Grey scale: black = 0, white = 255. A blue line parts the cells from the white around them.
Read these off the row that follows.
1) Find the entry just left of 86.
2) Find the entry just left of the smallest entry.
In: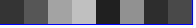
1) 52
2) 192

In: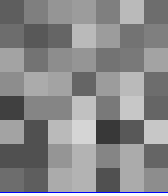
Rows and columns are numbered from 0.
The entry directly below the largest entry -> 179
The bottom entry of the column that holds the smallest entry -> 80
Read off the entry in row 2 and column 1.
115
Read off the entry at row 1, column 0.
109
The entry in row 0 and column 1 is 127
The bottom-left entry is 109
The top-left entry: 94
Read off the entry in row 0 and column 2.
149
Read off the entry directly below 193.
213
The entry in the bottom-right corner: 141
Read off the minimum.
56
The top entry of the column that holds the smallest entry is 127
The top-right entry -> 109
